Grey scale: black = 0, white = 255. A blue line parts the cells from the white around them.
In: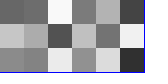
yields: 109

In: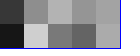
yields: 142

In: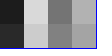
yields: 217

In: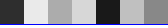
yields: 234

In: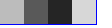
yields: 89

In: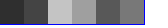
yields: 68
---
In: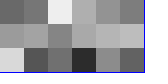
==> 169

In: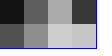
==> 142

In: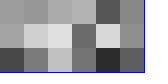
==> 108

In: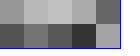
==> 88

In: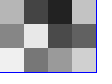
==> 232

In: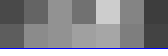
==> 166
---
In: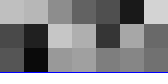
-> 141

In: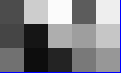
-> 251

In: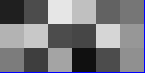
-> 230

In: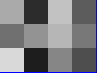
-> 194

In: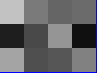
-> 101

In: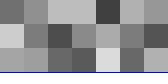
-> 189

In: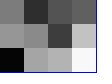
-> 83
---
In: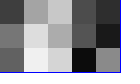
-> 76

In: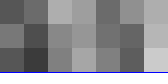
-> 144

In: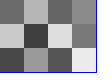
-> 100

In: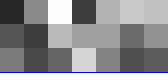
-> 200

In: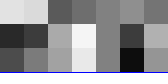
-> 143

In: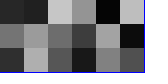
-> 5
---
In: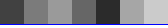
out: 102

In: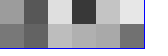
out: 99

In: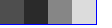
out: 134

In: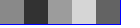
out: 137

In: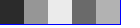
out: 150

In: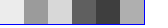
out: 155

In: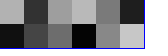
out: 30

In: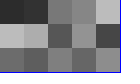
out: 70

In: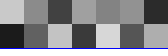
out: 58
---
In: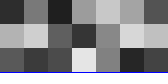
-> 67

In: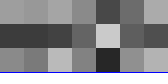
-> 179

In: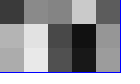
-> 156

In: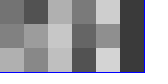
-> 58

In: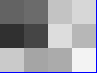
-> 243

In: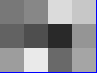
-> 165

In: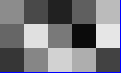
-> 66

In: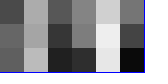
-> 10

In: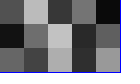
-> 153

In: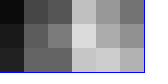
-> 178
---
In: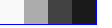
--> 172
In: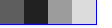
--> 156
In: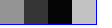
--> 148
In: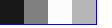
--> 182
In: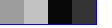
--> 157
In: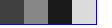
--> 135
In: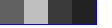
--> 97
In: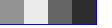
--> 147
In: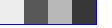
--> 184
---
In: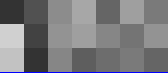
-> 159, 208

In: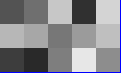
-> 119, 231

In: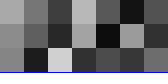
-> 163, 208

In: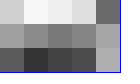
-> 120, 246

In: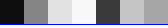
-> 248, 248

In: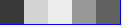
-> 238, 238
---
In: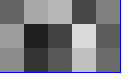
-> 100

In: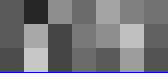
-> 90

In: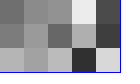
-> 111

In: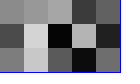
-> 139

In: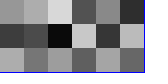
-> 151

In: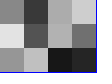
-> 136

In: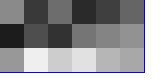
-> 138

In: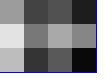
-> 156
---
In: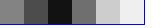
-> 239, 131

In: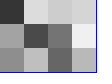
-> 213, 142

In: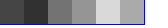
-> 170, 69

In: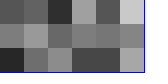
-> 201, 39

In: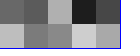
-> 71, 190

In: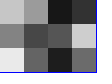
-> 50, 234

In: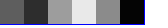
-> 4, 94
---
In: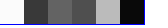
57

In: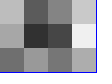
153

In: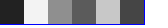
243

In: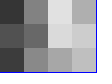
137

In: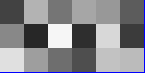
158

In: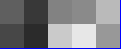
43

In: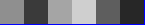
58

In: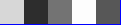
45
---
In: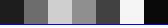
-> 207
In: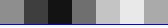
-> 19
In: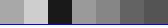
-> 25
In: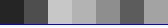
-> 199
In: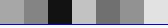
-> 18
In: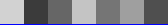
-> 102
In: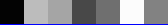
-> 165
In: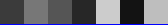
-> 85
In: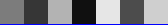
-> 179
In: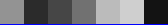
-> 70
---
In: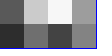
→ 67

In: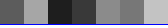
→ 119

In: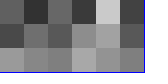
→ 147

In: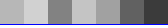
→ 97

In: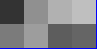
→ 93

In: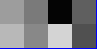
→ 212

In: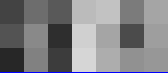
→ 145
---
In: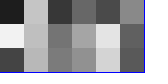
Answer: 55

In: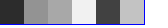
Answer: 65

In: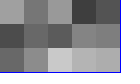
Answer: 76

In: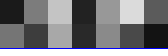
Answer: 26

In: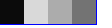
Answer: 115

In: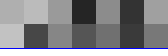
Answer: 51

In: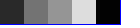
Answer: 41

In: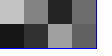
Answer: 36

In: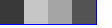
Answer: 83
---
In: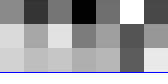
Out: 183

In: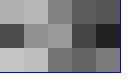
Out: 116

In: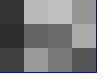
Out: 155

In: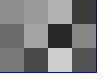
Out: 74

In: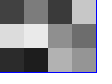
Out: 29

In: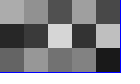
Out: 114

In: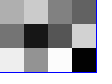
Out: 147
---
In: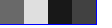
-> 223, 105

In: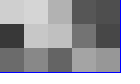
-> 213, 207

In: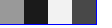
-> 242, 153

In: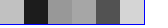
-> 213, 193

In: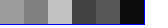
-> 194, 156

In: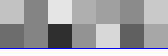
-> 230, 216

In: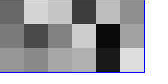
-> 221, 213
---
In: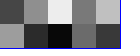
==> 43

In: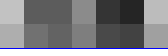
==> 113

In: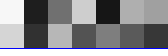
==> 49

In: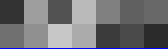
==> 144

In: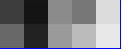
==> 34

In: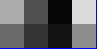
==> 52

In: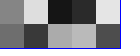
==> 57

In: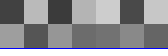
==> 85
